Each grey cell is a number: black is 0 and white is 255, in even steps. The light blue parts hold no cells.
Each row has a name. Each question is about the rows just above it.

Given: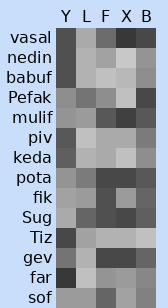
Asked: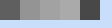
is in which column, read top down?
Y
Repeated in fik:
[155]
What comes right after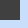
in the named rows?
[88]
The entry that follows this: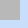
[142]
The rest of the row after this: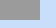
[101 162 129]

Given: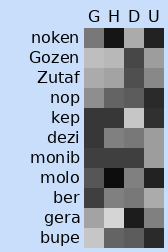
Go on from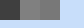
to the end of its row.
[171]
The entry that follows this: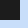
[128]
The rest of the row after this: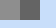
[92 42]
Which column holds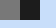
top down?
D
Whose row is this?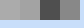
Zutaf
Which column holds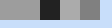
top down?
U
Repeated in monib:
[63]

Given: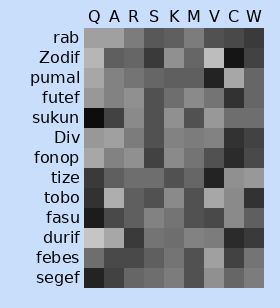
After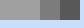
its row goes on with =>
[ 95 124  81  73  58]
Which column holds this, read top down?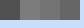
M
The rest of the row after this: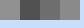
[116  50 102]
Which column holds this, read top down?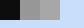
Q
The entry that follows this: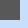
[95]
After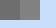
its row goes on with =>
[124  43  58]
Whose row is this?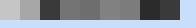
durif

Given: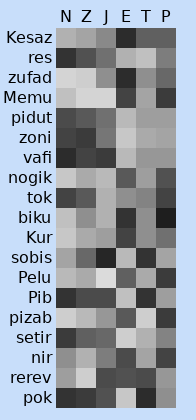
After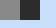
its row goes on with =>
[96 96]
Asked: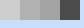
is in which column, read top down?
T

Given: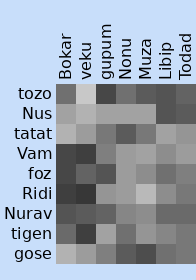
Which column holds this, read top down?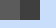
veku
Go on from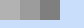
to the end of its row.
[ 91  77 112 120]
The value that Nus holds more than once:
[162]

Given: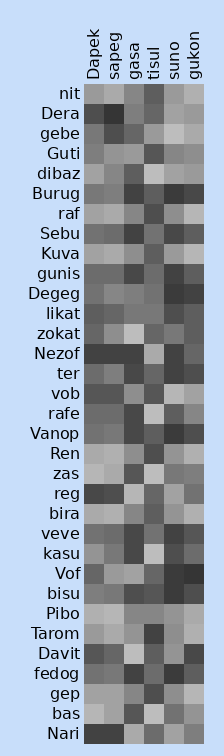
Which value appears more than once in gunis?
[108]
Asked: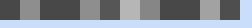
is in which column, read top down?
gasa
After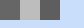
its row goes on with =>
[148  72]
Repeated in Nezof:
[66]

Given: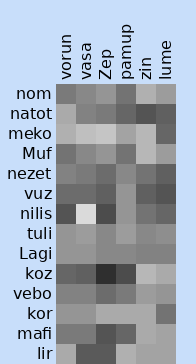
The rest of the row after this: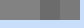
[156 149]
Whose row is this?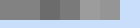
vebo
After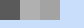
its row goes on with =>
[163]
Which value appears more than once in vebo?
[130]
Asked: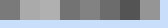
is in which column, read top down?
vorun

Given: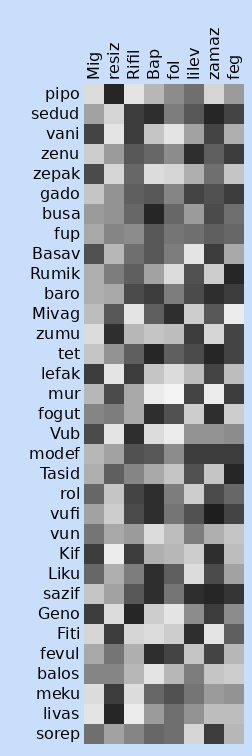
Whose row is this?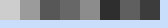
zenu
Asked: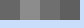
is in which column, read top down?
Rifil
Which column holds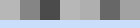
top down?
Mig
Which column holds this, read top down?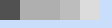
Mig

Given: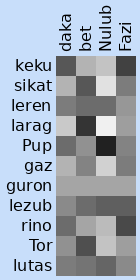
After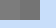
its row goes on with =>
[101 138]
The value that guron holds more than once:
[165]
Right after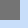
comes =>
[101]

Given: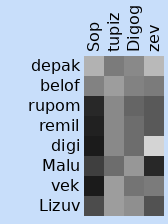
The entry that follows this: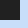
[137]
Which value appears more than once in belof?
[130]
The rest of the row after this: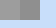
[82]

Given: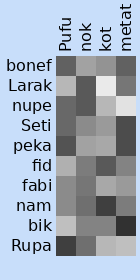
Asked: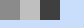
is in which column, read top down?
Pufu
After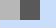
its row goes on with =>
[234 118]
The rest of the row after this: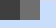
[183 191]
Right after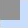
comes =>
[97]
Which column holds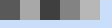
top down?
kot

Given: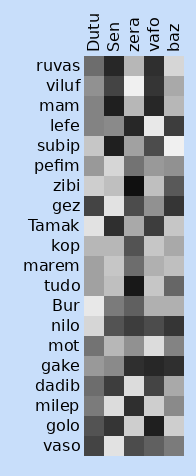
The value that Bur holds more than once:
[176]
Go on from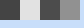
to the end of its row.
[53]
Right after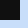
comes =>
[191]

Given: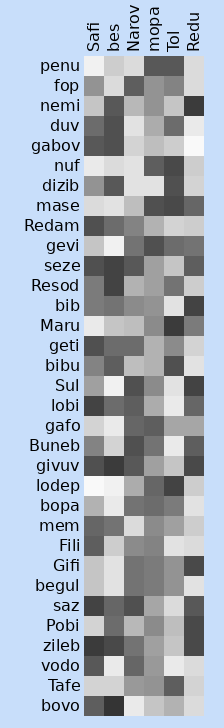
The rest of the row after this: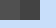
[ 88 160 197  94]
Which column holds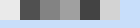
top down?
Safi
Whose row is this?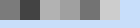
Resod

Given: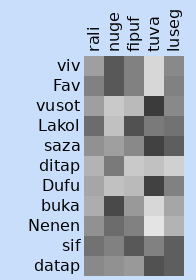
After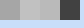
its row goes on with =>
[129]
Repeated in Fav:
[129]

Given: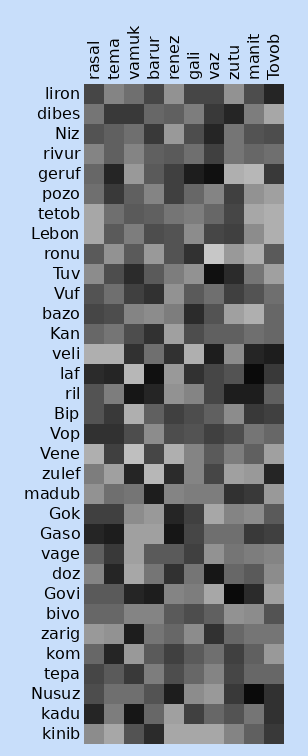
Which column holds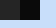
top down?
manit
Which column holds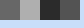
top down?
rasal
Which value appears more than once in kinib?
[167]
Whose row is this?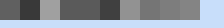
vage
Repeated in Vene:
[175]

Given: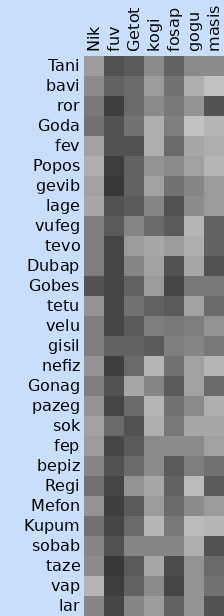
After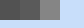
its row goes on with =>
[ 82 139 155]
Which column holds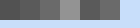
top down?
Getot
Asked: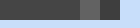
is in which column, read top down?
fuv
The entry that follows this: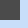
[147]
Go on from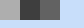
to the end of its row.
[147 139 161 181]
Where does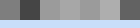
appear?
tevo

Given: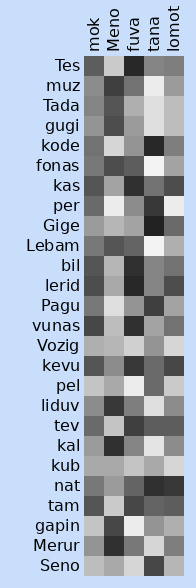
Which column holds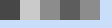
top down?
lomot
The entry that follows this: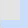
[140]
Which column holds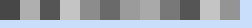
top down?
mok

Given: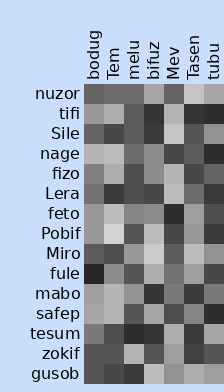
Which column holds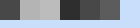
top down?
Mev
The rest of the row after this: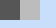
[ 72 152  59]
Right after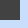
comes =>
[86]
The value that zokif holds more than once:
[86]
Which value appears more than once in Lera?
[59]

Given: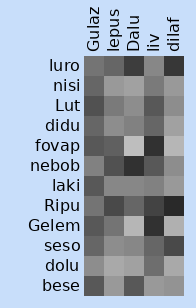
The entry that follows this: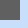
[190]
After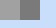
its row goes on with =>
[153]
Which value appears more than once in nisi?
[153]
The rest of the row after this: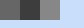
[55]
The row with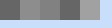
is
didu
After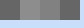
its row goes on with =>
[161]

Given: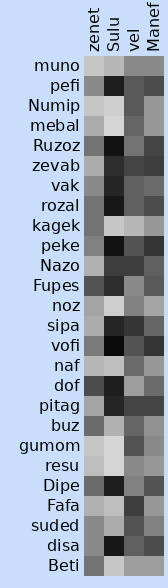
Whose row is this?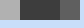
Nazo
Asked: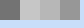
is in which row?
kagek
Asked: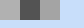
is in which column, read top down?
zenet
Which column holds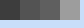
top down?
vel
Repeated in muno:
[137]

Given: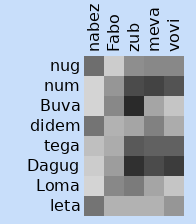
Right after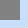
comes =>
[172]
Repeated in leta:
[178]
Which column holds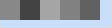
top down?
meva
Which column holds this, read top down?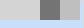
nabez
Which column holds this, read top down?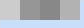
Fabo

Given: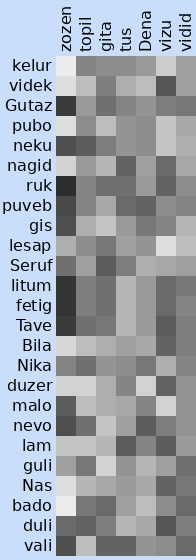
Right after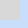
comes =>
[189]
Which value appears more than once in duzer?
[210]

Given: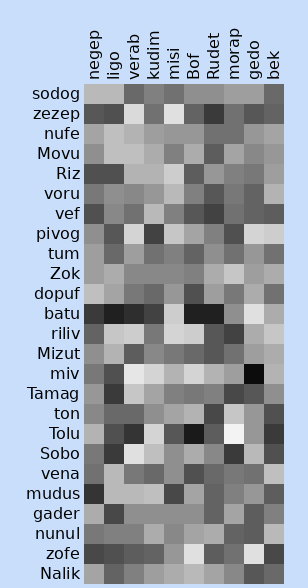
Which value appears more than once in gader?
[143]
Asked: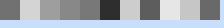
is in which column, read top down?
verab
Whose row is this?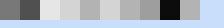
miv
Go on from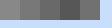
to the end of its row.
[158 172]
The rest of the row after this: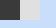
[191 143 172 136  58 185  80]
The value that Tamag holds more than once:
[128]
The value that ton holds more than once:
[105]

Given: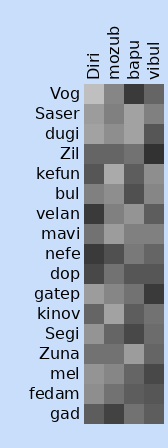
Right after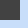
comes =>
[114]
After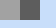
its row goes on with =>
[114]
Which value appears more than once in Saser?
[128]
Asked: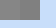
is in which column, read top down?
mozub
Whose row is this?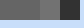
Zil
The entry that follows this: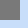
[101]
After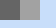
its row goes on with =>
[ 93 114]

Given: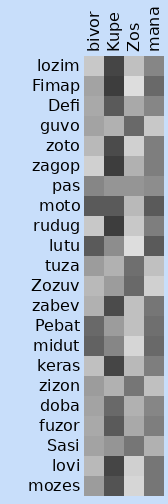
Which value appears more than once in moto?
[90]
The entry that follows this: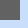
[134]

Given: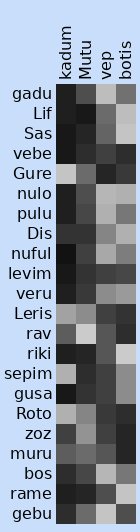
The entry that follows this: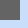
[196]
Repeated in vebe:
[45]
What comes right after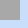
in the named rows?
[125]
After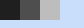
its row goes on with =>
[113]
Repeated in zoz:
[64]

